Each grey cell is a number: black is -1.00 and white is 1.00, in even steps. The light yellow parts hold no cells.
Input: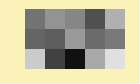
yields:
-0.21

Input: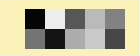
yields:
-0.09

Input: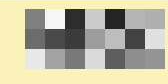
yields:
-0.15

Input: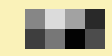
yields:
-0.51

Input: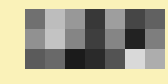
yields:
0.14

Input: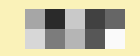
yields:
0.69

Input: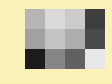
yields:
0.26
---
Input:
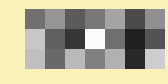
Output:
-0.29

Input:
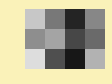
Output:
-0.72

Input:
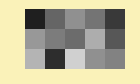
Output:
0.13

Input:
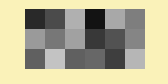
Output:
0.38

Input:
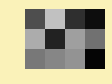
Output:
-0.63

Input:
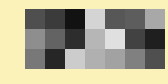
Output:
-0.86
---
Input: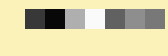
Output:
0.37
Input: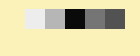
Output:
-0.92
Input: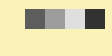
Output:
0.75
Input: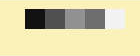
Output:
0.14
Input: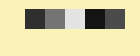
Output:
0.78
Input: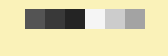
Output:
-0.72
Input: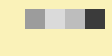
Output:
0.48
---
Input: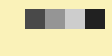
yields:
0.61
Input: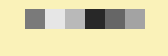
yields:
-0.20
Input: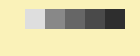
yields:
-0.42
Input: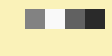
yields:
-0.24
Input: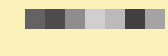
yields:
-0.50
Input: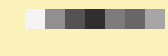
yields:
-0.19
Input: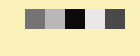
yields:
0.82
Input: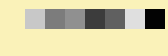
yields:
0.75
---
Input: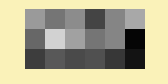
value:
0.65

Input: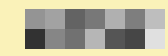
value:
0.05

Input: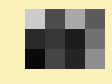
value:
-0.57

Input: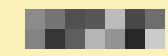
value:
-0.58

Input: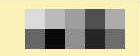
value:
-0.91

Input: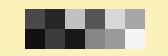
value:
-0.53

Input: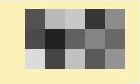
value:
-0.74
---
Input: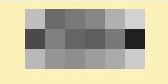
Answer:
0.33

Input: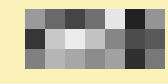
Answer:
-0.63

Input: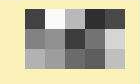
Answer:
-0.27

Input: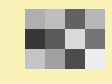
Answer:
-0.40

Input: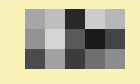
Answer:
-0.13

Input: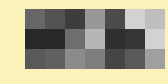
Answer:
-0.30
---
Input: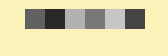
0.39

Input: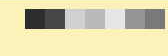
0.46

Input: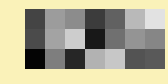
0.40

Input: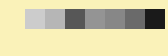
0.16

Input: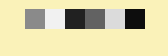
-0.74

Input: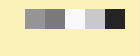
-0.04

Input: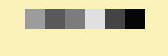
-0.03

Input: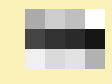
0.88

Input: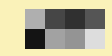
-0.84
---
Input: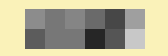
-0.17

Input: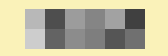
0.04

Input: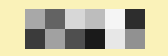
0.48

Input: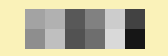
0.01

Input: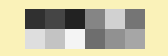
0.04

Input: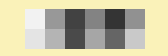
0.03

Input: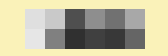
0.11

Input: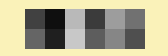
-0.54

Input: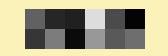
0.73

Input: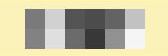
-0.40
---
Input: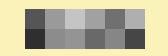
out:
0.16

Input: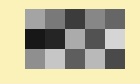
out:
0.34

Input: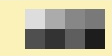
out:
-0.26

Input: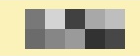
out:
0.21

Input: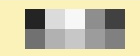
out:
0.56

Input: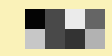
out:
-0.60
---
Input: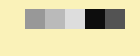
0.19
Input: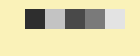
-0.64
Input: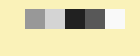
0.19
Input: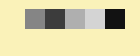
0.04
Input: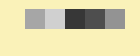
0.30
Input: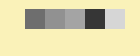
-0.14
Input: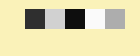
-0.63
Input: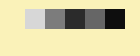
0.69
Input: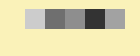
0.60
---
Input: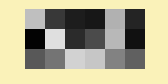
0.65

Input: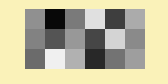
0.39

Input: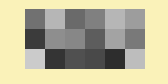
-0.37

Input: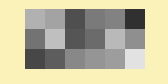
0.07

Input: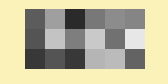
-0.56

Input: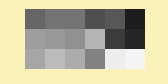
0.35

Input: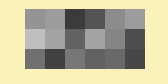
-0.07
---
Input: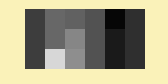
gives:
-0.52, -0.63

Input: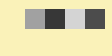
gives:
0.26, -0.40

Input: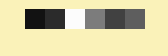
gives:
-0.86, -0.26

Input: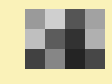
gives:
0.21, -0.44

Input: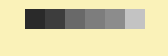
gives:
-0.67, 0.53

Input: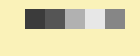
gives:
-0.54, 0.05
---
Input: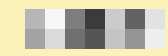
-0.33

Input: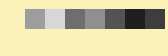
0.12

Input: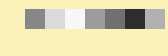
0.22

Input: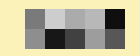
-0.82

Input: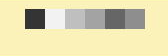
0.50

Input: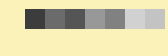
0.19
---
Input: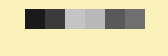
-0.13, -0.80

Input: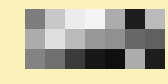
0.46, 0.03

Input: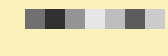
0.59, -0.12

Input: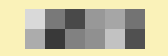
-0.10, 0.35

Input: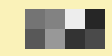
-0.70, -0.31

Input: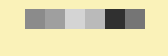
-0.08, 0.09
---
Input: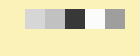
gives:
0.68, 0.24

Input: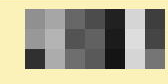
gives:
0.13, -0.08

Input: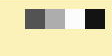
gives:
-0.35, -0.85

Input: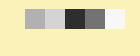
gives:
0.39, 0.94

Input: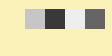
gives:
0.55, -0.21

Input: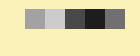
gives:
0.27, -0.12
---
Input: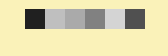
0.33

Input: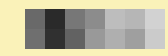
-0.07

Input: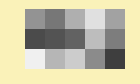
0.37

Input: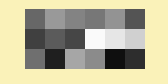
0.03

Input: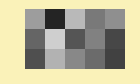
0.45

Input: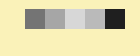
0.69

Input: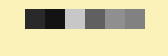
0.56
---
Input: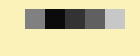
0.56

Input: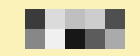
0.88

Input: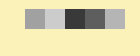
0.60

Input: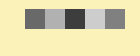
0.61

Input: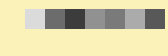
0.72

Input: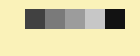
0.56
